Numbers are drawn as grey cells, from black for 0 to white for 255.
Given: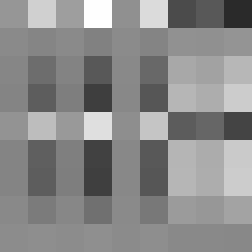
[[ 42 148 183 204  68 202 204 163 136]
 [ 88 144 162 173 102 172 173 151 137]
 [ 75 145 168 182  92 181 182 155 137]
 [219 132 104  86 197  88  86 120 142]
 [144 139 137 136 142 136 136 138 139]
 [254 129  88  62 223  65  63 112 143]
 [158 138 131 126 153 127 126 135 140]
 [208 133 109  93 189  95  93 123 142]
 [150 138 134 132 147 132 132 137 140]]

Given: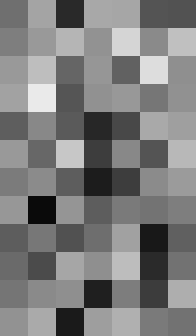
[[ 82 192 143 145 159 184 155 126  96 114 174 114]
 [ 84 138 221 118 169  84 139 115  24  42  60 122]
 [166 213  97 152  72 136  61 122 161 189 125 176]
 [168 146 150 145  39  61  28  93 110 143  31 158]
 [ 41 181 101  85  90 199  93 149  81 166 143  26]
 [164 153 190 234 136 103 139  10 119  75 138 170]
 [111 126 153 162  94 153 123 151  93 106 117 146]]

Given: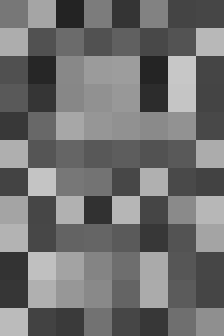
[[ 70 184  69  68  72 172  66 183 164  70  69 143]
 [ 68  83 199 197 146  89  73 138  83  86  91 111]
 [130  72  36  44 138  82 176  69  55 170 171  55]
 [ 52  96 157 152 145  93  71 182  90 110 100  70]
 [124  81 155 145 150  88 115  49 101 132 137 114]
 [ 35 107 136 135 167 101 119 177  99 163 151  58]
 [165  81  38  53 104  85 196  70  71 192 176  66]
 [119 173  80  89  56 175  67 164 179  51  54 187]]

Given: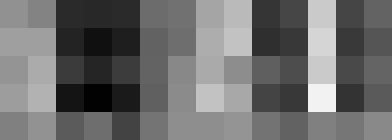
[[ 99  85 100  90 137]
 [ 69  57  73  51 118]
 [202 213 202 242 128]
 [ 70  56  77  56  98]
 [ 53  47  95  68 115]
 [186 194 141 168 148]
 [165 173 170 194 142]
 [113 110 136 139 142]
 [108  98  99  96 116]
 [ 42  30  60  26  67]
 [ 40  16  37   2 110]
 [ 42  35  59  20  91]
 [131 159 171 178 146]
 [145 159 148 157 128]]

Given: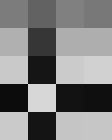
[[120 174 209  15 198]
 [128 174 203  18 197]
 [ 98  54  21 215  20]
 [124 176 201  12 202]]

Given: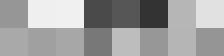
[[225 149]
 [182 181]
 [ 51 151]
 [ 86 189]
 [ 74 120]
 [240 167]
 [239 160]
 [150 169]]

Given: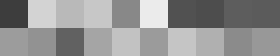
[[ 91 152]
 [ 93 139]
 [ 77 176]
 [ 81 197]
 [235 155]
 [136 194]
 [199 165]
 [185  97]
 [211 146]
 [ 61 156]]

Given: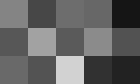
[[ 21  82  34]
 [103 139  49]
 [109  90 210]
 [ 71 162  83]
 [132  87 105]]

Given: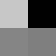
[[  1 127]
 [199 133]]
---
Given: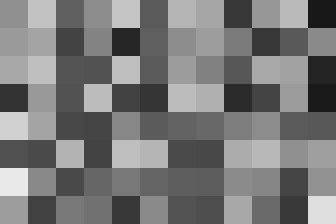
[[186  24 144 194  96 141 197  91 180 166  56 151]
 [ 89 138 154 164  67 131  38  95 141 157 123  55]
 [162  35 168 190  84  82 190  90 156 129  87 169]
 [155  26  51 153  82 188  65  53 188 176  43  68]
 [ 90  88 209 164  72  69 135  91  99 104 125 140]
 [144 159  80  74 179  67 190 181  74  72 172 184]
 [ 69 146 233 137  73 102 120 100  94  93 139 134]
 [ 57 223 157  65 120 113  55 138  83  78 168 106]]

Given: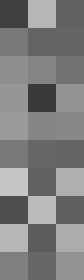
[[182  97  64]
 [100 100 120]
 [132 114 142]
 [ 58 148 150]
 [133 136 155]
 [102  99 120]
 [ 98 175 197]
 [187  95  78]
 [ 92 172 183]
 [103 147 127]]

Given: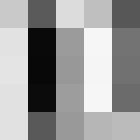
[[191  87 201  90 220]
 [246 115 226   9 155]
 [245 113 228   8 152]
 [246 107 225  11 157]
 [182 187 225  89 153]]

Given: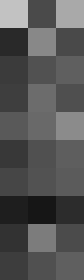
[[ 74 169 194]
 [136  73  41]
 [ 81  95  59]
 [108  79  62]
 [105 139  89]
 [ 80  94  56]
 [ 82  91  70]
 [ 22  44  30]
 [124  75  50]
 [ 80  95  61]]

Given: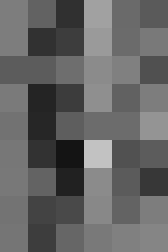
[[106  90 125  98  48 161]
 [107 121 125  49  61 154]
 [128  80  92  92 110 139]
 [ 97 125 122  36  60 143]
 [108 148 114  38  94 108]
 [ 81  92 119  50  20 194]
 [ 91  55 120  99  33 139]
 [ 99 125 115  67  73 136]
 [128 133 117  61 102 121]]

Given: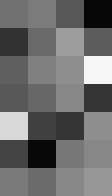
[[ 88   7 113 123]
 [157  92  50 105]
 [142 246  95 128]
 [135  53  88 103]
 [ 53 142 216  64]
 [119 135  68   8]
 [136 151 122 107]]

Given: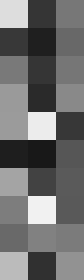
[[ 53 119 221]
 [ 31 104  56]
 [ 53 118 121]
 [ 42 137 154]
 [236  55 155]
 [ 24  86  30]
 [ 66  90 164]
 [241  89 125]
 [129 123 105]
 [ 48 146 187]]

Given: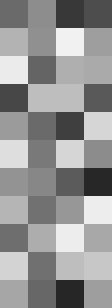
[[ 56  77 106 141]
 [241 158 179 144]
 [175 170 235 100]
 [190  89  71 190]
 [ 63 214 155 106]
 [214 140 222 121]
 [ 91  39 147 135]
 [151 237 181 113]
 [237 168 110 173]
 [190 199 211 112]
 [ 38 158 166 103]]
